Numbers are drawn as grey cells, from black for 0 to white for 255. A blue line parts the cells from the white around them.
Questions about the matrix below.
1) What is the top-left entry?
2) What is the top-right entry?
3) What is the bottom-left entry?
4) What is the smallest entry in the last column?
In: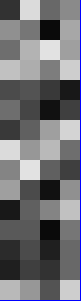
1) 50
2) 138
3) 185
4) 24

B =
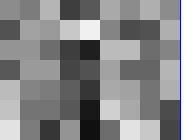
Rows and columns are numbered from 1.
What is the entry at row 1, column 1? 140
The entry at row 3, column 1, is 148
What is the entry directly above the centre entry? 31
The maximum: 240
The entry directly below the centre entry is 54
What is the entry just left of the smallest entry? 148
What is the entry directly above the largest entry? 88
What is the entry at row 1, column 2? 124
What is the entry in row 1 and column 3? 181
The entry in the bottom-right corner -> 69
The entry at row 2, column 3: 154
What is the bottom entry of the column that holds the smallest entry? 16
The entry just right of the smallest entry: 109
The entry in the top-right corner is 140

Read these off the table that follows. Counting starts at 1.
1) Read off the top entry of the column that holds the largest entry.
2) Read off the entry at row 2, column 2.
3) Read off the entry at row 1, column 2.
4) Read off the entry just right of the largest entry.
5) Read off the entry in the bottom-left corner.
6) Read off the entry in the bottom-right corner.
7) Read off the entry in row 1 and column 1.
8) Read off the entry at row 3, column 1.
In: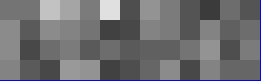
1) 224
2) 90
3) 116
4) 78
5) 131
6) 102
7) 116
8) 139

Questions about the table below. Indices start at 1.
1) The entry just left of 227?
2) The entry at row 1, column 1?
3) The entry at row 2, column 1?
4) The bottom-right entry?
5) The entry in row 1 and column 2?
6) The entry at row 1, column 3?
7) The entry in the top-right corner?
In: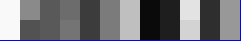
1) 30
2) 249
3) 249
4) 152
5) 138
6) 89
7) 152

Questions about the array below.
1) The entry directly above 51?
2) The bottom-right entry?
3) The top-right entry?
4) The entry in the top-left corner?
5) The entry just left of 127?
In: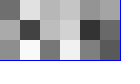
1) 148
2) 89
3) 164
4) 111
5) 241

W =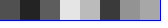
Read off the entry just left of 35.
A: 80
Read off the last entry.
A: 167
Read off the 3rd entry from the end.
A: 58

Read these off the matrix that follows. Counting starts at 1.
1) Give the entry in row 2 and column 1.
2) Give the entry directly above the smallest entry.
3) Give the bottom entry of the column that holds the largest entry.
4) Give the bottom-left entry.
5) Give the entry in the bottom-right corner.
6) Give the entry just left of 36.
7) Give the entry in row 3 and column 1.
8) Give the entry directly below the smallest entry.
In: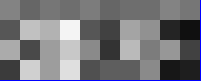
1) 86
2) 118
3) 223
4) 59
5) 30
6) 145
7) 171
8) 65

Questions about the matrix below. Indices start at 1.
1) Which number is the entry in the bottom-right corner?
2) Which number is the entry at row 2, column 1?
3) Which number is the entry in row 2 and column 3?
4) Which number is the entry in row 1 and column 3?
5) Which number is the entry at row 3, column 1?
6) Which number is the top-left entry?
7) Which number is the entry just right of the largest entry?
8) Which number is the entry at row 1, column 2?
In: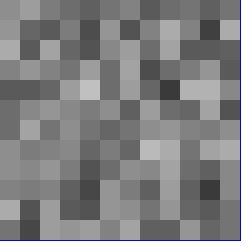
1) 116
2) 149
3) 90
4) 124
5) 171
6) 142
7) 109
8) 157
